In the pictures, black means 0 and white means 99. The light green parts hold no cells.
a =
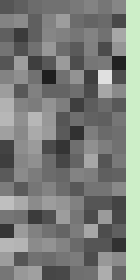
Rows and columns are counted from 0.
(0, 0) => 33
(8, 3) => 59
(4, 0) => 33
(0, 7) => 46
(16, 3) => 44
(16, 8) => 37
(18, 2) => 44
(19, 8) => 39
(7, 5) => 24
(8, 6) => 38
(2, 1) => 23
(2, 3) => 52
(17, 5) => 41
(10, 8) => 44
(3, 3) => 59
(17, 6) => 33
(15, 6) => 29
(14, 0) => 74
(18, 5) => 48
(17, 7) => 33
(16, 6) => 65
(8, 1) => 56
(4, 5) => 30
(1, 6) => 39
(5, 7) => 87
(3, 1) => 31
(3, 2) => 44
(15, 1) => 44
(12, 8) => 38
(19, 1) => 59
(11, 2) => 56
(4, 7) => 47
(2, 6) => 51
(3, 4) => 42

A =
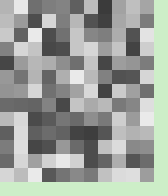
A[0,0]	70
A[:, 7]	[23, 25, 49, 61, 27, 50, 26, 72, 47, 33, 75, 39, 75]
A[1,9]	71
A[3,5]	77
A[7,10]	86
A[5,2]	70
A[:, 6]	[73, 32, 52, 83, 76, 72, 84, 66, 55, 24, 30, 30, 47]
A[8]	[72, 84, 29, 35, 46, 41, 55, 47, 80, 60, 91]
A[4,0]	27
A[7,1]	40
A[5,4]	68
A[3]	[50, 83, 76, 28, 30, 77, 83, 61, 76, 26, 80]
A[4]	[27, 60, 71, 67, 55, 43, 76, 27, 61, 58, 48]
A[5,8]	32
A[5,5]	91
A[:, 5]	[37, 71, 77, 77, 43, 91, 63, 76, 41, 26, 41, 81, 53]
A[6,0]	57
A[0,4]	51
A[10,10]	55
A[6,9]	62
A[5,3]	39
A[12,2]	91
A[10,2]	27
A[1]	[73, 60, 30, 83, 49, 71, 32, 25, 65, 71, 48]
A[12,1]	73
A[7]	[41, 40, 39, 51, 28, 76, 66, 72, 47, 52, 86]
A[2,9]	32

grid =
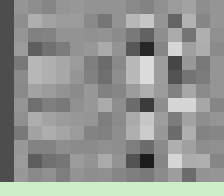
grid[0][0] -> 30
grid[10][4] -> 55
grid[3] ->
[30, 60, 37, 44, 48, 57, 59, 66, 57, 34, 15, 52, 83, 62, 67, 54]
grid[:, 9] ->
[53, 71, 47, 34, 72, 72, 60, 42, 66, 68, 49, 32, 49]
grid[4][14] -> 47
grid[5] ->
[30, 54, 71, 68, 65, 58, 50, 43, 55, 72, 85, 61, 32, 45, 48, 58]
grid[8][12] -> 48
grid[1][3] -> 63
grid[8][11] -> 61
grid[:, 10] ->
[51, 77, 38, 15, 85, 85, 68, 23, 77, 79, 42, 11, 47]
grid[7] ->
[30, 58, 43, 49, 47, 56, 59, 66, 55, 42, 23, 55, 83, 83, 65, 52]
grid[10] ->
[30, 59, 51, 51, 55, 54, 54, 56, 55, 49, 42, 54, 68, 62, 55, 56]
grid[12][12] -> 61
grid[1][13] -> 69
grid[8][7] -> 49
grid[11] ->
[30, 60, 36, 44, 46, 60, 57, 66, 57, 32, 11, 52, 83, 67, 68, 52]
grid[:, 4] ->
[58, 60, 57, 48, 65, 65, 57, 47, 60, 64, 55, 46, 49]
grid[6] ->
[30, 53, 63, 60, 57, 54, 59, 50, 52, 60, 68, 60, 50, 65, 54, 58]
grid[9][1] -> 47
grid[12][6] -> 55
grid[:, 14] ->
[55, 52, 68, 67, 47, 48, 54, 65, 55, 51, 55, 68, 57]
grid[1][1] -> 55
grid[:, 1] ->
[58, 55, 58, 60, 47, 54, 53, 58, 56, 47, 59, 60, 59]
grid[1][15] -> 58
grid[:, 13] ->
[63, 69, 45, 62, 59, 45, 65, 83, 63, 68, 62, 67, 42]

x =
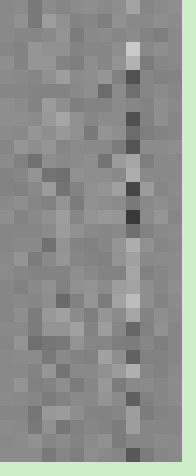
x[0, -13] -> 53
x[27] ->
[53, 57, 50, 51, 55, 48, 52, 59, 48, 53, 54, 52, 54]
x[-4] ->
[52, 52, 46, 59, 60, 55, 51, 51, 52, 61, 48, 51, 52]
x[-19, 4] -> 57
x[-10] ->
[53, 53, 48, 57, 57, 62, 51, 61, 52, 40, 50, 56, 52]
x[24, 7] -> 52
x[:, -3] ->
[52, 53, 51, 53, 48, 52, 52, 51, 50, 49, 54, 49, 53, 60, 53, 54, 50, 56, 53, 50, 55, 55, 51, 50, 52, 50, 52, 54, 50, 48, 52, 52, 48]
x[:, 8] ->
[55, 56, 52, 55, 57, 50, 54, 54, 54, 55, 48, 60, 53, 62, 54, 58, 53, 58, 57, 51, 61, 63, 54, 52, 49, 55, 60, 48, 54, 52, 48, 48, 52]
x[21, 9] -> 73
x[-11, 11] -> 55
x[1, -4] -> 53
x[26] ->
[53, 53, 51, 58, 45, 53, 53, 56, 60, 68, 52, 50, 53]
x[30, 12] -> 52
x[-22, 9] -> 64
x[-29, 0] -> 55
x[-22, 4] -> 53
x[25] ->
[53, 54, 54, 47, 53, 51, 50, 62, 55, 38, 50, 50, 52]
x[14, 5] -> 48
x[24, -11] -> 43
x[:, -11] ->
[47, 47, 52, 58, 58, 52, 51, 51, 54, 58, 55, 44, 57, 53, 52, 53, 52, 53, 48, 51, 53, 52, 48, 48, 43, 54, 51, 50, 52, 46, 47, 56, 54]
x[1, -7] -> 52
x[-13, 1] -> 50
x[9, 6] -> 47
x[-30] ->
[52, 51, 58, 56, 56, 51, 52, 52, 55, 78, 53, 55, 53]
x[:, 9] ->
[63, 53, 54, 78, 69, 32, 43, 52, 31, 42, 33, 64, 67, 27, 47, 22, 43, 67, 62, 64, 63, 73, 64, 40, 48, 38, 68, 53, 37, 61, 61, 52, 34]
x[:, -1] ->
[55, 54, 53, 53, 53, 51, 52, 53, 52, 52, 55, 53, 53, 54, 53, 52, 54, 53, 54, 54, 55, 54, 53, 52, 52, 52, 53, 54, 54, 52, 52, 53, 53]
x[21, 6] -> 58
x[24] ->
[52, 57, 43, 46, 47, 57, 52, 52, 49, 48, 52, 49, 52]
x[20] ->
[52, 50, 53, 56, 50, 56, 57, 54, 61, 63, 55, 52, 55]
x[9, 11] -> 51
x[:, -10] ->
[54, 61, 53, 56, 58, 56, 51, 60, 59, 55, 58, 55, 45, 60, 50, 56, 54, 44, 53, 51, 56, 55, 59, 57, 46, 47, 58, 51, 48, 59, 56, 52, 47]

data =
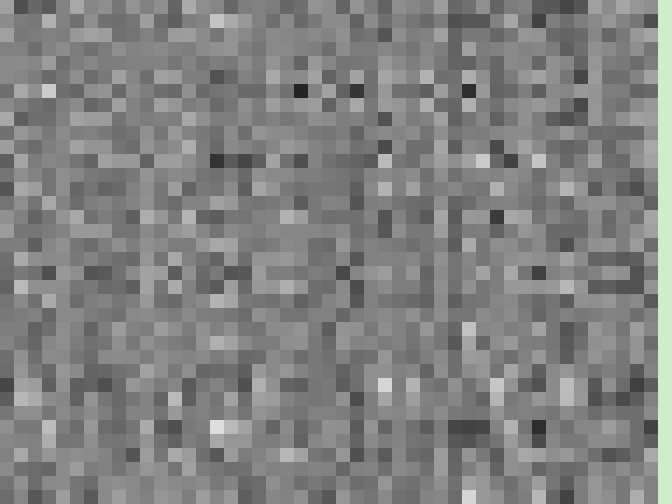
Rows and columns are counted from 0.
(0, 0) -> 62
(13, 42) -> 35
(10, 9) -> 42
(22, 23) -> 50
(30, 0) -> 56
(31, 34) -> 39
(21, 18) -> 45
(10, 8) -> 45
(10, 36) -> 54
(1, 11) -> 42
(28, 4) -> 52
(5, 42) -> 60
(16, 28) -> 55
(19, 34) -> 63
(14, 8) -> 47
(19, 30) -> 39
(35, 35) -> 56
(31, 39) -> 52
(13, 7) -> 39
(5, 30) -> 69
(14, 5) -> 42
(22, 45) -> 43
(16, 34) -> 49
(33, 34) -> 56
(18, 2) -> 55
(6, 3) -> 79
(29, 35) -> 57
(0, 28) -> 55
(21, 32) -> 37
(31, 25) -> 39
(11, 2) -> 48
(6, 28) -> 44
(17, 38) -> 53
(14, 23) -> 51
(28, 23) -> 47
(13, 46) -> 46
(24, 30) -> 51
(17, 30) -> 47
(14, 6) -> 49
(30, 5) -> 42
